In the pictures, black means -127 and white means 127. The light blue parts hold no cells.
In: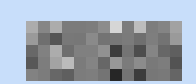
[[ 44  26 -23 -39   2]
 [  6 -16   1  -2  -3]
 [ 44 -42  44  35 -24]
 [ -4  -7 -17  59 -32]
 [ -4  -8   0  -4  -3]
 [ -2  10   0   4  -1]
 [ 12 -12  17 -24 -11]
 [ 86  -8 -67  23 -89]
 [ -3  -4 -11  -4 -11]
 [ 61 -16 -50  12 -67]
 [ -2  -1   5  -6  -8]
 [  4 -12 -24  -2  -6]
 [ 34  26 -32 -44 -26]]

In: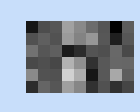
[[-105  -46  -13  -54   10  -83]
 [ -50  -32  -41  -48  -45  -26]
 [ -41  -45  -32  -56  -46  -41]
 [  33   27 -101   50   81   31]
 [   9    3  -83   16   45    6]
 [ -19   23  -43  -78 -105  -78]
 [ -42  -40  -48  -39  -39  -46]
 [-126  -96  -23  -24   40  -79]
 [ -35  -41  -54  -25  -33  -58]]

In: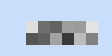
[[ 95 -42]
 [-16 -32]
 [-29  34]
 [ 30 -69]
 [ 27  60]
 [ 99   1]]

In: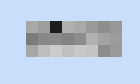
[[ 40  -4  38]
 [ 29   8  61]
 [-98   9  76]
 [ 48   2  63]
 [ 41  12  71]
 [ 25  48  68]
 [ 14  34  12]
 [ 23  28  25]]

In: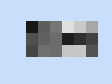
[[-104  -47  -58]
 [ -35  -30  -15]
 [ -10  -19  -19]
 [  96  -98   69]
 [  73  -80   71]
 [  39  -61  -44]]

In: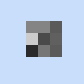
[[  4  76 -85]
 [  4 -53  -9]
 [-37 -31 -36]]

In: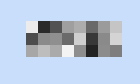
[[108 -50  39]
 [-85  10  61]
 [-45  15  42]
 [ 31 -21 115]
 [ 45  79  14]
 [-22 -71 -92]
 [ 27  10  12]
 [ 69  84  -1]]

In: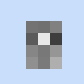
[[-12 -36   6  16]
 [-15 104  -7  -5]
 [  1 -65  22  47]]

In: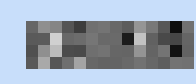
[[ -25  -37  -47  -38]
 [  15  -36   15   41]
 [   5   80   60  -41]
 [ -42  -23  -51  -16]
 [ -66  -19  -53   36]
 [ -15   -9  -16  -24]
 [ -11  -22  -12  -28]
 [ -23  -21  -25  -27]
 [ -35  -99  -26  -22]
 [  21   66   20  -13]
 [  -7  -30  -27  -24]
 [ -40  -54  -11  -33]
 [-113  -57 -109  -12]
 [ -14  -26  -28  -14]]
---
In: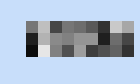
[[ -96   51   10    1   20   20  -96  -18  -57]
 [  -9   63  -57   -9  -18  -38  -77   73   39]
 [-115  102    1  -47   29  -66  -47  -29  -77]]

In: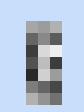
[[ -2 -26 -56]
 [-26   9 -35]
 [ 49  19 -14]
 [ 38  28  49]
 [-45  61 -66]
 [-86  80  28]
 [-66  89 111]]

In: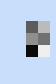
[[  15  -14]
 [ -35   59]
 [-116  111]]

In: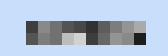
[[-43  -2 -14  61  81 -65 -24  20   9 -98]
 [-65   9 -14 -43 -55 -77 -34  -2  20  42]]

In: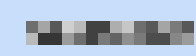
[[ 58 -74 -74  27 -17 -62  -5 -28  16  -5 -50 -50   7  27]
 [-17  37 -39  79  58 -62 -62  46  70 -17 -39  37  -5 -39]]

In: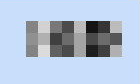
[[  16   48  -63  -19   36  -52  -19  -41]
 [   4   82   -7  -52   60 -107  -74   60]
 [   4   91  -30  -52   36  -96  -63   48]]

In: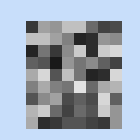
[[  42  -82  -71  -43  -43  -61  -71   21]
 [ -31  -43 -102   21  -10   11  -31  -61]
 [ -91  -10  -71   11   75  -82   75   87]
 [ -43   11   33  -52  -31  -52   87  -31]
 [ -71   33   21   64   64  -21  -61  -52]
 [   0   42    0  -10   99  -21   42   52]
 [  64   64   33    0  -91  -82   21   11]
 [  52   75  -21  -61  -21  -43   75   21]
 [  42   87  -43   64  -10  -91  -82   87]]

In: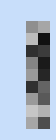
[[  60 -110]
 [   4 -101]
 [  26  -89]
 [ -79  -67]
 [  38  -49]
 [  26  -38]
 [ -79  -27]
 [  15   38]
 [  70   50]]
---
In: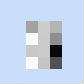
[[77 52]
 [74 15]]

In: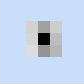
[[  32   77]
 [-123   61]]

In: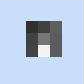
[[-62 -32]
 [ -8 -35]]

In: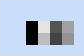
[[100 -43]
 [ 61 -61]]

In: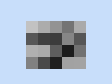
[[ 44  19]
 [-63 -67]]

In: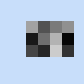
[[-45  -5]
 [-16  51]]
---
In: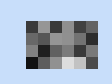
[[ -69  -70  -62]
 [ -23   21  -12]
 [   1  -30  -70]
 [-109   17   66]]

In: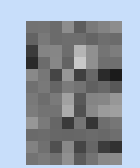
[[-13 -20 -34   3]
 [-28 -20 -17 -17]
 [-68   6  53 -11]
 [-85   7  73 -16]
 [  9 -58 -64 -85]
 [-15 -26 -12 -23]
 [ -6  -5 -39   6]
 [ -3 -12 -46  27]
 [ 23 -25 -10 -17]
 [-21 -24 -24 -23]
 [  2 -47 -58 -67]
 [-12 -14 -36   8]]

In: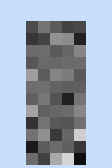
[[ -52  -36  -55]
 [ -72   17  -94]
 [ -20  -37    6]
 [ -40  -23  -19]
 [  30    4  -39]
 [ -18  -28  -31]
 [ -31  -44  -11]
 [  35  -24    7]
 [ -76  -39  -15]
 [ -13  -69   78]
 [-101  -20  -71]
 [ -19   41 -113]]

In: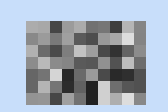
[[ 44 -57  43  -9  53]
 [  9  -6 -37  25  93]
 [ 49 -53  66 -54 -27]
 [ 12  11 -37  17  61]
 [-25  85 -21 -53 -80]
 [-25 -10 -30  80 -41]
 [ 19 -57 -14  80  93]]

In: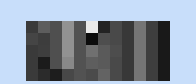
[[-69 -48 -45 -92 -71 -65]
 [-58 -48 -45 -49 -71 -65]
 [-69 -48 -45 -37 -71 -65]
 [-69 -48 -45 -37 -71 -65]
 [-69 -98 -45 -28 -71 -65]]

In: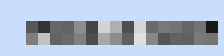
[[-39 -24  13  83 -48 -21 -11 -12]
 [ -2 -28   0  40 -31   6 -29  -5]]
